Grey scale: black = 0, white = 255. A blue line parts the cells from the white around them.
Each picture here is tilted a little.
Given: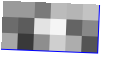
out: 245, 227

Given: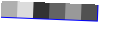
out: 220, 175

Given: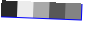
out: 236, 169

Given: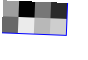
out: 235, 206

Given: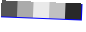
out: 234, 193

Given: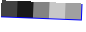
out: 200, 160

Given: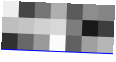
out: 251, 238
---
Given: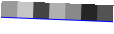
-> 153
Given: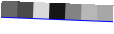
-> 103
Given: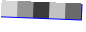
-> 215
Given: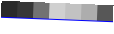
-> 42
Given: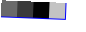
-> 106
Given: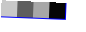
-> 200
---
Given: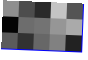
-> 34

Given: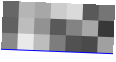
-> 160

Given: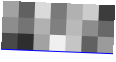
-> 155

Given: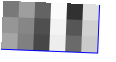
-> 202

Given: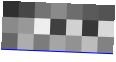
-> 130

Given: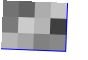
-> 136

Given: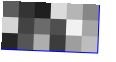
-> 189

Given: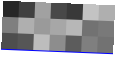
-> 114
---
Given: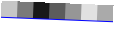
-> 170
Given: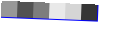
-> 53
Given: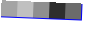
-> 107
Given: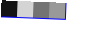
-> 153
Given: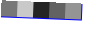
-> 148
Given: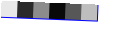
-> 190
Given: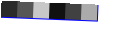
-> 171
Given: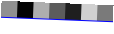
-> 122
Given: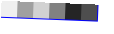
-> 78
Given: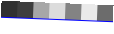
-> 108
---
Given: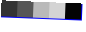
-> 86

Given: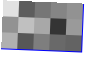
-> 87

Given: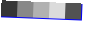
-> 136

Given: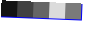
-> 65

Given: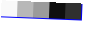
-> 184

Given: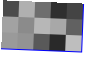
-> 147

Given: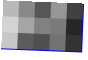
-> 92
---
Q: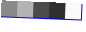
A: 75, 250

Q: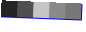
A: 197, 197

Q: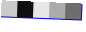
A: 231, 231

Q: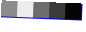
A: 109, 236

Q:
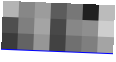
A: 72, 206

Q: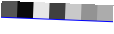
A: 64, 231
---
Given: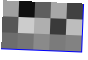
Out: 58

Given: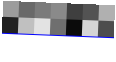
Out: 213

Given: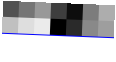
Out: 137

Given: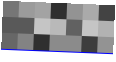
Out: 197

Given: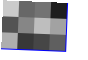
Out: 190

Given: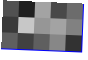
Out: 163

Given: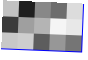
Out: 245

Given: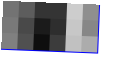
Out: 199

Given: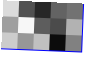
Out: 75

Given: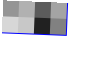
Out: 33
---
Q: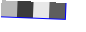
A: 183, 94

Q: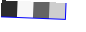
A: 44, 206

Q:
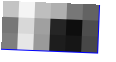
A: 196, 71

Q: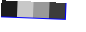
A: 29, 60

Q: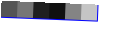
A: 85, 197

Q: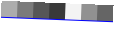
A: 172, 101
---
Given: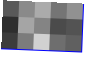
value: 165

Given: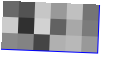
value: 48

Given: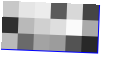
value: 185

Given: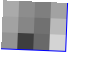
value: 134

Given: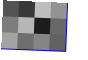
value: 182

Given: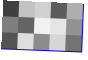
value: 100

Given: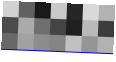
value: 170

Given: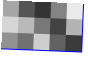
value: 185
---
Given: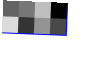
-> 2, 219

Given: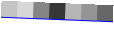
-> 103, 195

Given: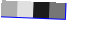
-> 118, 172

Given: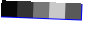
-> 89, 8

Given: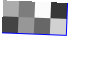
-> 55, 68

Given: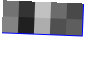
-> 73, 131
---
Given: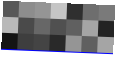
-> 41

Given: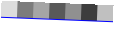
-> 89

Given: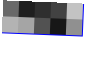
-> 165

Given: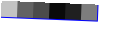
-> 75

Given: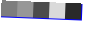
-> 151

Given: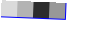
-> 218

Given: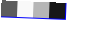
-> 93

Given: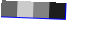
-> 103

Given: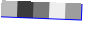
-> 59
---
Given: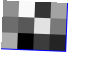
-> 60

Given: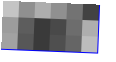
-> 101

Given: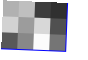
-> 251

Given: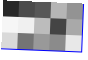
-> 139

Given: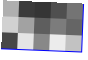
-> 236

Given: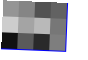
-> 42
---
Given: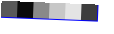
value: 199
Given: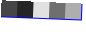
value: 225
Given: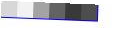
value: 98
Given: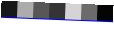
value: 212
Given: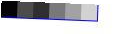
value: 121
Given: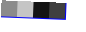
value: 197
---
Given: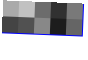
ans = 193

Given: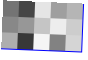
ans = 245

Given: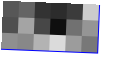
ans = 219

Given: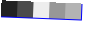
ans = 237

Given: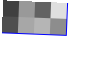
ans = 223

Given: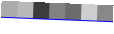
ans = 206

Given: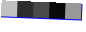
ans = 193

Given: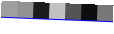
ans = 194

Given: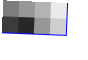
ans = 234

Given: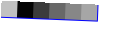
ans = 193
